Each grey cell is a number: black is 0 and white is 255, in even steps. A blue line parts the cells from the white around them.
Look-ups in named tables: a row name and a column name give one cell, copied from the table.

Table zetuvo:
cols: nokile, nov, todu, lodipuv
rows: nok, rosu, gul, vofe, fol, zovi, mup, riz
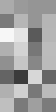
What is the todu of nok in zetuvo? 149
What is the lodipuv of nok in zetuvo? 149
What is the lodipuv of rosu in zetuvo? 181
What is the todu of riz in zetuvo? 159
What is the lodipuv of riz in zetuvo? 123
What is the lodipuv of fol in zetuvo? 187
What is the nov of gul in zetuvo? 228
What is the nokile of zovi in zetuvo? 100
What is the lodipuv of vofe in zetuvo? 188
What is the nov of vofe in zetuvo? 211
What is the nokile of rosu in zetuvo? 122
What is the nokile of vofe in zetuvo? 176
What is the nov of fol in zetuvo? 198
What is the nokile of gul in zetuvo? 247
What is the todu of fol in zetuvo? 135

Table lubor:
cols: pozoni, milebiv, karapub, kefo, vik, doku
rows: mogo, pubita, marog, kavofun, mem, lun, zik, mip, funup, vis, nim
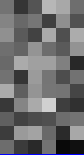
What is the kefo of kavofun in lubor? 109
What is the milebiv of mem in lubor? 171
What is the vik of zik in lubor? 116
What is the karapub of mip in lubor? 170
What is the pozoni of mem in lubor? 105
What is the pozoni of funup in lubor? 96
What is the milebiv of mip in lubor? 133
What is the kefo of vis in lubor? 105
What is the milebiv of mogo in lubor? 53
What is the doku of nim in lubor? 16

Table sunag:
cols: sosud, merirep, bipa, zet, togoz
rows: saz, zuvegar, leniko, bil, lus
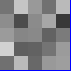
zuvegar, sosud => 141
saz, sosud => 116
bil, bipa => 98
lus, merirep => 186
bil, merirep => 95
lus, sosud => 112
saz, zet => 113
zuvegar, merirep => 76
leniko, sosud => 155
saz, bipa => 153
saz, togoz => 186
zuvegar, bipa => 139
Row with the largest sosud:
bil

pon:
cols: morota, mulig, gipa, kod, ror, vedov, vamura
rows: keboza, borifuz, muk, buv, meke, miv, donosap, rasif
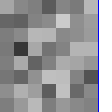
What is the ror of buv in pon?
131
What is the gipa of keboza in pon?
127
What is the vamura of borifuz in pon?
157
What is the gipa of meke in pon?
99
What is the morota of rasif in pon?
126
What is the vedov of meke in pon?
165
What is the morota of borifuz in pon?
102
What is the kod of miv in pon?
191
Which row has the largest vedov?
buv

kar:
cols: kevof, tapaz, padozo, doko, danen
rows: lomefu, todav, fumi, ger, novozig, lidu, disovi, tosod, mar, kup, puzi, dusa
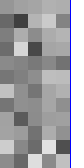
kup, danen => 145
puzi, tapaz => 136
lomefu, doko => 177
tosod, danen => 143
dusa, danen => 192
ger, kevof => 108
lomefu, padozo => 165
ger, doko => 165
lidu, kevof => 118
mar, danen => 160
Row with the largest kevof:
puzi

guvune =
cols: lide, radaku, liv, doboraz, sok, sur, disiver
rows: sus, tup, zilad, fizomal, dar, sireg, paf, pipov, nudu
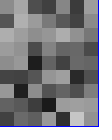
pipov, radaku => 89
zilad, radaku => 158
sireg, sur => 41
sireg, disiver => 80
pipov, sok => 156
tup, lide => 85
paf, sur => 78
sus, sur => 59
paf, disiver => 126
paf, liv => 141
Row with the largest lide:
zilad

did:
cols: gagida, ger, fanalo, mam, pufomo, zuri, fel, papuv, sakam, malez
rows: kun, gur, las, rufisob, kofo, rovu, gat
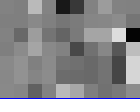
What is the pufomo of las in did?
100
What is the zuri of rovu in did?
107
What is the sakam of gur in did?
140
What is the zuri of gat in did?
167
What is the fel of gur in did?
134
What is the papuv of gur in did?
135
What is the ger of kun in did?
127
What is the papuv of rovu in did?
115
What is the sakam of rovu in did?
69

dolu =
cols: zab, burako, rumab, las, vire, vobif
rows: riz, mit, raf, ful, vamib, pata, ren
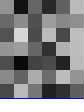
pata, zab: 137
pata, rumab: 172
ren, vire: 48
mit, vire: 135
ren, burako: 185
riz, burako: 18
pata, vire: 188
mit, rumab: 80
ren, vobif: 95
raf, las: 187
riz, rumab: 102
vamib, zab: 78

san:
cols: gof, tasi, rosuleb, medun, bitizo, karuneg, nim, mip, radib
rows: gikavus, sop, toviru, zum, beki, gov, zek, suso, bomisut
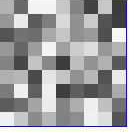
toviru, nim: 154
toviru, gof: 84
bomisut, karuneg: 141
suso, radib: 113
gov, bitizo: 196
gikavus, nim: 67
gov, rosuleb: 74
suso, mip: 192
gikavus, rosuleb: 243

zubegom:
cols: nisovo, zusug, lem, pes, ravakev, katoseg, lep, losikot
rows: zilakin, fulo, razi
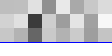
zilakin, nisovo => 190
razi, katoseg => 203
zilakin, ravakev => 233
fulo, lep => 161
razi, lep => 158
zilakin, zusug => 191
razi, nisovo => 199
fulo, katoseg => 228
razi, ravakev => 178
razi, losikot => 196
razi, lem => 102

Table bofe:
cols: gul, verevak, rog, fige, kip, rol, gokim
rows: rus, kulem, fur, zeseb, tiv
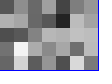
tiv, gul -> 102
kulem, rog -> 104
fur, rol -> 193
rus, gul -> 86
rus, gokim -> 151
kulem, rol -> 188
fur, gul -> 78
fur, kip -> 178
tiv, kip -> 79
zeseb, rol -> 111
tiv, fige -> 149
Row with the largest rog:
zeseb

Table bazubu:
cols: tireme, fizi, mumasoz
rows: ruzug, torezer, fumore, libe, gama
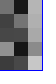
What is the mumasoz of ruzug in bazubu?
181
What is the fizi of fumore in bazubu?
72
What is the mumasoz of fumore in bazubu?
169
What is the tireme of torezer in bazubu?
65
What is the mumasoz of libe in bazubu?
139
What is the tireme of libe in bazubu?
145
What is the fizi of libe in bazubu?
22
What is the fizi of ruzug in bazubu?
24
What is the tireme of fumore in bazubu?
71
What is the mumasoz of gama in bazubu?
199
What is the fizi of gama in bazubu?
72
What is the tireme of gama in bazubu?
60
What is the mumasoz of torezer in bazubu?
176
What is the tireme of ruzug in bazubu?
114
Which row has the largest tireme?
libe

